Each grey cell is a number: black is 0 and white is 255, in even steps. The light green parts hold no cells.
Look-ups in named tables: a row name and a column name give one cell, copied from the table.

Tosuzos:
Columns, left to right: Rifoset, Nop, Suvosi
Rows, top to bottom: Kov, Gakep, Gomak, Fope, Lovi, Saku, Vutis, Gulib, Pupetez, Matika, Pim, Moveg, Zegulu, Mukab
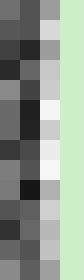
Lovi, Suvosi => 203
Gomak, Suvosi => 156
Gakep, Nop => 82
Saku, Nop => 32
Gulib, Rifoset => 56
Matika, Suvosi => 176
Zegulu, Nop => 83
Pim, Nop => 95
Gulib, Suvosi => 236
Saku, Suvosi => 245

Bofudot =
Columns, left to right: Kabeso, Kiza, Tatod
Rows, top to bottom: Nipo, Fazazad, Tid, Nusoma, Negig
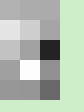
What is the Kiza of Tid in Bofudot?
162
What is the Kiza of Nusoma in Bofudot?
253
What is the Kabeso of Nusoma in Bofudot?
160
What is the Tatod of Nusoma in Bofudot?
144
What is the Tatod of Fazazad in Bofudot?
165
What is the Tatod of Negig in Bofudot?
104
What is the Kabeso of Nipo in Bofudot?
177
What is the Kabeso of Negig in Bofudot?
151
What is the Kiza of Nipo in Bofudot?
172
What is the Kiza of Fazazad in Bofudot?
207
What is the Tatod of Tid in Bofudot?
35

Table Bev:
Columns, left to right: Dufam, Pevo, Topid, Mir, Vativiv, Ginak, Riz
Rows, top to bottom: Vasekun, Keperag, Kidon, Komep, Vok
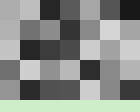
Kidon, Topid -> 60
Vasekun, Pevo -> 190
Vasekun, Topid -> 38
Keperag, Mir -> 52
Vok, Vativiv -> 205
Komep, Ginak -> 137
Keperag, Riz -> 165
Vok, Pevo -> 43
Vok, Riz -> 56

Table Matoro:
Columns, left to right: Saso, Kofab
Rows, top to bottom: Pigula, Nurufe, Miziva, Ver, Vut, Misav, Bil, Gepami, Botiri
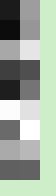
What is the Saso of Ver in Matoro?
63
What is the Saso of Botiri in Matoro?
96
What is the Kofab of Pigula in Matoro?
157
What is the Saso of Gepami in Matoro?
170
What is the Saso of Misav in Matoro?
252
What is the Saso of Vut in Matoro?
30
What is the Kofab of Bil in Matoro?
255
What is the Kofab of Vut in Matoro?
116

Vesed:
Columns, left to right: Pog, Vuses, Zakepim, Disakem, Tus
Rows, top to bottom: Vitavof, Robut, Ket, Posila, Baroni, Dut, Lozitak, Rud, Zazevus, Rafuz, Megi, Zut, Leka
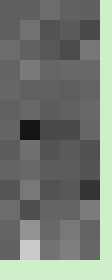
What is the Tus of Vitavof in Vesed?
96
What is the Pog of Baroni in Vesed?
103
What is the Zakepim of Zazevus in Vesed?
92
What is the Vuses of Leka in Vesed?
202
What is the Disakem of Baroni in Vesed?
95
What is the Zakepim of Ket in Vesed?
87
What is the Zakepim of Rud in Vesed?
84
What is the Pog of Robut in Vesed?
96
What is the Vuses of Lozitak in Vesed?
21
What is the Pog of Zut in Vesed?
99
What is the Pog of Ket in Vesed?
108
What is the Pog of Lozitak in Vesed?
100
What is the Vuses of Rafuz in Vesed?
120
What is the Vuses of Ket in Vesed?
98
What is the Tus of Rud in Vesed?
81

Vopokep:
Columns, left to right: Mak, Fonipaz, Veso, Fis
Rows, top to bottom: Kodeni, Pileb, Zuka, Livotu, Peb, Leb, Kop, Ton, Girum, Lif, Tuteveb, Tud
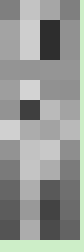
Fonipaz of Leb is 63
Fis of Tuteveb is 107
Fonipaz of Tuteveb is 153
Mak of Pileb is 163
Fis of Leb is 163
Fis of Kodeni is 127
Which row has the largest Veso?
Ton

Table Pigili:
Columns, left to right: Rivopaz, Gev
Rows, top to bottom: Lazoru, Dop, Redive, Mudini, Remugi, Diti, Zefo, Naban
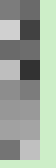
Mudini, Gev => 50
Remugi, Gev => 124
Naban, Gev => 192
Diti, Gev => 153
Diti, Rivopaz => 151
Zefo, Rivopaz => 161
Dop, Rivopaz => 208
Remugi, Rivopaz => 141
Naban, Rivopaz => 116
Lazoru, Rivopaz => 124
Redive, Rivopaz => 106
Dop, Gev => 65
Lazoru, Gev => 106
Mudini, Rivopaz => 190
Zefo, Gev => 164
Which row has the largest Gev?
Naban

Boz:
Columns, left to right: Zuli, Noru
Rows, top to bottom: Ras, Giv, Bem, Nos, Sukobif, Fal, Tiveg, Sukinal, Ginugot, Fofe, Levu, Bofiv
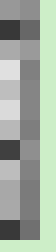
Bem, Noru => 154
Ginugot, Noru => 130
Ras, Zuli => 152
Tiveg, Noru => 126
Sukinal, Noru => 143
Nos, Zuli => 224
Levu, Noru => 124
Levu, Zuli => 169
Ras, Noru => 142
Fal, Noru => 133
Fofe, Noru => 123
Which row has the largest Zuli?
Nos

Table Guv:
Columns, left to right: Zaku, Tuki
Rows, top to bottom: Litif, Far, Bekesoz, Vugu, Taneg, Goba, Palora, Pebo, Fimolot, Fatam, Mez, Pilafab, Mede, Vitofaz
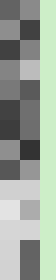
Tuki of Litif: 138
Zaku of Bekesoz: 65
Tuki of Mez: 172
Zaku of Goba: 66
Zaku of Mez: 227
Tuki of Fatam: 208
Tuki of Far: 65
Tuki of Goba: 111
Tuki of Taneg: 90
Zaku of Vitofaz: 210
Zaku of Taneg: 121

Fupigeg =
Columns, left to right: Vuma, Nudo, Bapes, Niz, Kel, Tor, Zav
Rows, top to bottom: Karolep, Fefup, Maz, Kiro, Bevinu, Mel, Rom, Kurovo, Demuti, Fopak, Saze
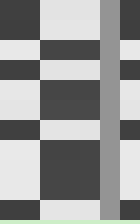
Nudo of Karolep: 64
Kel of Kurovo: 69
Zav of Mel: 228
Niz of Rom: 228
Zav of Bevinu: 231
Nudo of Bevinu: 231
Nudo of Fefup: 63
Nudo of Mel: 228
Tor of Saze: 148

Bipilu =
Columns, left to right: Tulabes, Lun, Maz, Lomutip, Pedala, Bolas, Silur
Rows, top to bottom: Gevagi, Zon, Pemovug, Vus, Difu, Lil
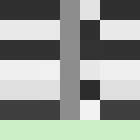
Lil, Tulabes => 63
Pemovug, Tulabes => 50
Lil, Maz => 63
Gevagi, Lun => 48
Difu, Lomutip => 141
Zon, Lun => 233
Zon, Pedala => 48
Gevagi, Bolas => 48
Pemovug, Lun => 50

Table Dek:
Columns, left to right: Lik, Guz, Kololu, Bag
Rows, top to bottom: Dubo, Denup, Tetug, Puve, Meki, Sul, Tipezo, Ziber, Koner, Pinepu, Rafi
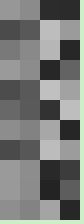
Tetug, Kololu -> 182
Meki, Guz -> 89
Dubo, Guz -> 139
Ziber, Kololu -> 188
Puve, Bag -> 99
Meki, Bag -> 162
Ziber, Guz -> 87
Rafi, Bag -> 39
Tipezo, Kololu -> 167
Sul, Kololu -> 50
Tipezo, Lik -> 141
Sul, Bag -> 190
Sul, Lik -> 104
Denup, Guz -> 88
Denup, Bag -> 155
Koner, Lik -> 154
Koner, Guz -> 141
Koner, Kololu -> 41
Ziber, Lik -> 74
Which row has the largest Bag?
Sul

